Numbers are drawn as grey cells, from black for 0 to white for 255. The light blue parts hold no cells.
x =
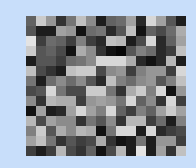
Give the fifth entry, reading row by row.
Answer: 117
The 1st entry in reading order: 98
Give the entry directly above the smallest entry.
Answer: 183
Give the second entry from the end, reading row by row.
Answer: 51
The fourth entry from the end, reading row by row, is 29
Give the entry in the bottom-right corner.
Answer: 192
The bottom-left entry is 62
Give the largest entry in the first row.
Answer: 215
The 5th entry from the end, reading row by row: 227
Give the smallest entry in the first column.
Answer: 18
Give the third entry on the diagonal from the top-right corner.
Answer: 41
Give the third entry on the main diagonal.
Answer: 108
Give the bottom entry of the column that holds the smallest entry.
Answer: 183
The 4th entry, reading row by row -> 51
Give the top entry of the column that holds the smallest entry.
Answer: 108
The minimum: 7
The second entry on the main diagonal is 29
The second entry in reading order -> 203
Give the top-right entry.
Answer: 29
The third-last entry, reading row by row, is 161
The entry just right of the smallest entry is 86
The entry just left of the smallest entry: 18
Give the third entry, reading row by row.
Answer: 150
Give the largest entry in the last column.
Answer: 215
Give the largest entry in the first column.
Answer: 227

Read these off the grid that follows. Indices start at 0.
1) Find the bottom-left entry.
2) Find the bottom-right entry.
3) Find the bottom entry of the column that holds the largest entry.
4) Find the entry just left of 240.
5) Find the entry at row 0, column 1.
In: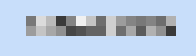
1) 156
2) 58
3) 82
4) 132
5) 219

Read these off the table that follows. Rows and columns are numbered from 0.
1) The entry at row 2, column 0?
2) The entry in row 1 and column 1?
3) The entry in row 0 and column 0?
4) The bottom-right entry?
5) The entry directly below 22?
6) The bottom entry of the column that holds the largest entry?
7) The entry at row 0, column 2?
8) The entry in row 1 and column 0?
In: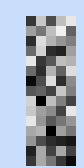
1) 45
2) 118
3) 55
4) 10
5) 66
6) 55
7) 77
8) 159

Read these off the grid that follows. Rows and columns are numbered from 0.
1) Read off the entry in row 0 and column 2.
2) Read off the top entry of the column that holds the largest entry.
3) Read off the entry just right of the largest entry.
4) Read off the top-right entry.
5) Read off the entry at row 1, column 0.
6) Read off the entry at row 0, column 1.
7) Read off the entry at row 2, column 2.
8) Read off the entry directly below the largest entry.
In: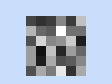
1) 60
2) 135
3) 113
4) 193
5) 181
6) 49
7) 135
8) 146

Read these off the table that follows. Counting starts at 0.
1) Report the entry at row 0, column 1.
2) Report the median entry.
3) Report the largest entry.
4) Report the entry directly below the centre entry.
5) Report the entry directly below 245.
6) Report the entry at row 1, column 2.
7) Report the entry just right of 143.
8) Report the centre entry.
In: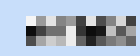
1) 154
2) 122
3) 245
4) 100
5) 13
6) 112
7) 100
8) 53

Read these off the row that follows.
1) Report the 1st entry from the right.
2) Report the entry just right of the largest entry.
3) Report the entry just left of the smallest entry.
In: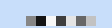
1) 194
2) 62
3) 134

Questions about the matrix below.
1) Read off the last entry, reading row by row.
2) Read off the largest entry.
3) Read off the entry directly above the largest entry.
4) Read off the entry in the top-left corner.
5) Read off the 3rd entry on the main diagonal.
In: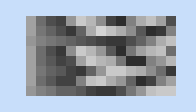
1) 201
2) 212
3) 141
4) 161
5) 118

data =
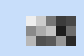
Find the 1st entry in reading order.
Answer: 238
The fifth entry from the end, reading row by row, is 183
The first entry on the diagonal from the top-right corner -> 71
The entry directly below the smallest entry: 150

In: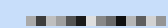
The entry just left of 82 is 159
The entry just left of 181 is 16

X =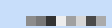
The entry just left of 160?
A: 237
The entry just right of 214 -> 74

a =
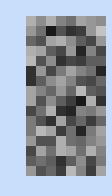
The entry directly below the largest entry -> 151
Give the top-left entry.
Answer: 175
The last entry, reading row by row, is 163
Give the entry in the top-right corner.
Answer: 141
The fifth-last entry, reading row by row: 61
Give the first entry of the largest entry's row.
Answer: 151
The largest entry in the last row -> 184
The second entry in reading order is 141
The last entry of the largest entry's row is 194
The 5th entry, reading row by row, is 112
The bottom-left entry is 151
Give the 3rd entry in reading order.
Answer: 175
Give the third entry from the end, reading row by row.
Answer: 131

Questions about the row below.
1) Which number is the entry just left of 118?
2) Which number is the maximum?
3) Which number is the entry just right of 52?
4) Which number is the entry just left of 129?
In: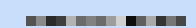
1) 52
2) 208
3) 118
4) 107

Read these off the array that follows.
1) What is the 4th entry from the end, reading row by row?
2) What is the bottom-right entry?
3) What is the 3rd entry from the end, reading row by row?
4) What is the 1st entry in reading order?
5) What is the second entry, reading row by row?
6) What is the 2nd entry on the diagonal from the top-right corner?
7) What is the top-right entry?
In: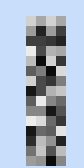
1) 156
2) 134
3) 146
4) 209
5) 167
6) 156
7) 167

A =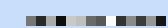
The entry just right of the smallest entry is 201
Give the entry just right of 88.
252

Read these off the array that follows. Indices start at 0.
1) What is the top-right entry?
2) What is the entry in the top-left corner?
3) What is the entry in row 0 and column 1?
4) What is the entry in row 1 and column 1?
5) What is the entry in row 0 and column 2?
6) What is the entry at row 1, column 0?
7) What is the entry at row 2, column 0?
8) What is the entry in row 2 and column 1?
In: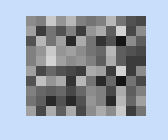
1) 72
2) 140
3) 128
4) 60
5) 201
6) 160
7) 82
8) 183

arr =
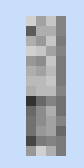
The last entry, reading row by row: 122
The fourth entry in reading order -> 131
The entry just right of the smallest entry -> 104
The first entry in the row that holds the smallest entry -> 50
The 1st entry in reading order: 208
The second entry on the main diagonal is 174
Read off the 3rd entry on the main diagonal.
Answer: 198
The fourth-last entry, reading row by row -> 152
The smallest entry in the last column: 104
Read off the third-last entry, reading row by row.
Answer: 208
